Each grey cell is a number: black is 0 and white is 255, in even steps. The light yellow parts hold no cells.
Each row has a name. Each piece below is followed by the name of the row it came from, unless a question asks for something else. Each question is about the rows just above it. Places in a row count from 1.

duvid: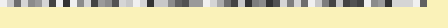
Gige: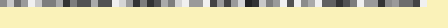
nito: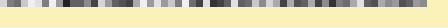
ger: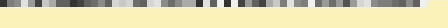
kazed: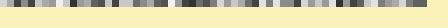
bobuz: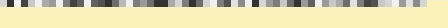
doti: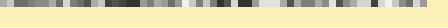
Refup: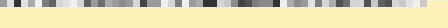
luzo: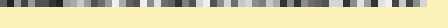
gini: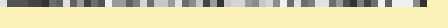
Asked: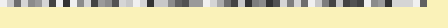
duvid
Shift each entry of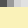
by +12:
[ 94 166 225 237]
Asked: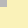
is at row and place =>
bobuz, 18
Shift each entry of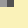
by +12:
[166  94]
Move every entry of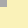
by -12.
[158]

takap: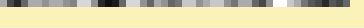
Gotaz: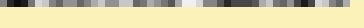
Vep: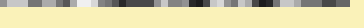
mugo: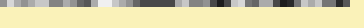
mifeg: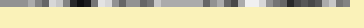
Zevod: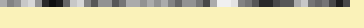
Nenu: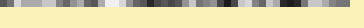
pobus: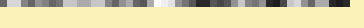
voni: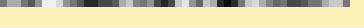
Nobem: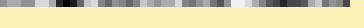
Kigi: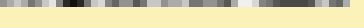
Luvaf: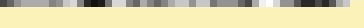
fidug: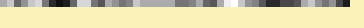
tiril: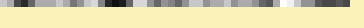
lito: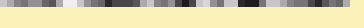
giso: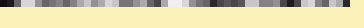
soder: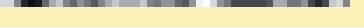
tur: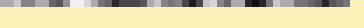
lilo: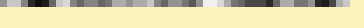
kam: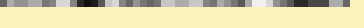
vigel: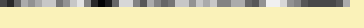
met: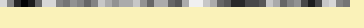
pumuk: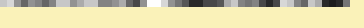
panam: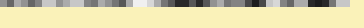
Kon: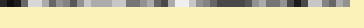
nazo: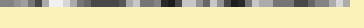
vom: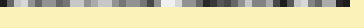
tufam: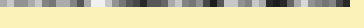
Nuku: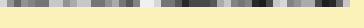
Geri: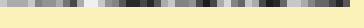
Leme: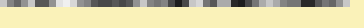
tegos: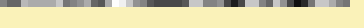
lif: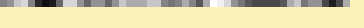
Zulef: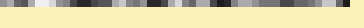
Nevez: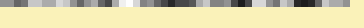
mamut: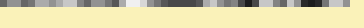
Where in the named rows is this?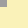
nazo, 4
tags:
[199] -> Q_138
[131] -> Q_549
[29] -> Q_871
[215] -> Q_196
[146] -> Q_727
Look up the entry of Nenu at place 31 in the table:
Q_727
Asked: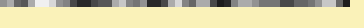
Zulef
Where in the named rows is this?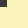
vom, 31
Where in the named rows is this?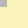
tegos, 4
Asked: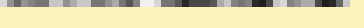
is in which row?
Nuku
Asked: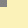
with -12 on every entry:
[119]

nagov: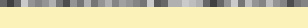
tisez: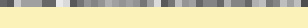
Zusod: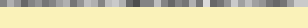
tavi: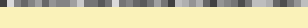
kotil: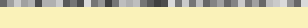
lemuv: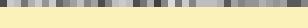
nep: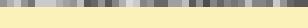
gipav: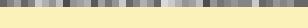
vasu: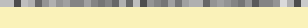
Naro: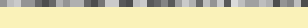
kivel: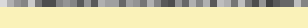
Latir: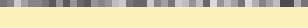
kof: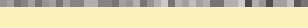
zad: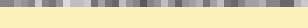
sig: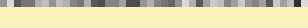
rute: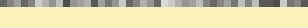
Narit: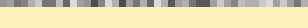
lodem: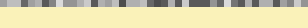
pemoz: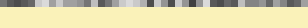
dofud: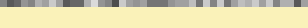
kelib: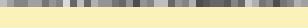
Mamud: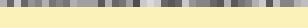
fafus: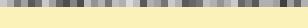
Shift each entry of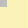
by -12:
[178]
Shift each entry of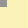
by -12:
[136]
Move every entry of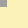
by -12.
[148]

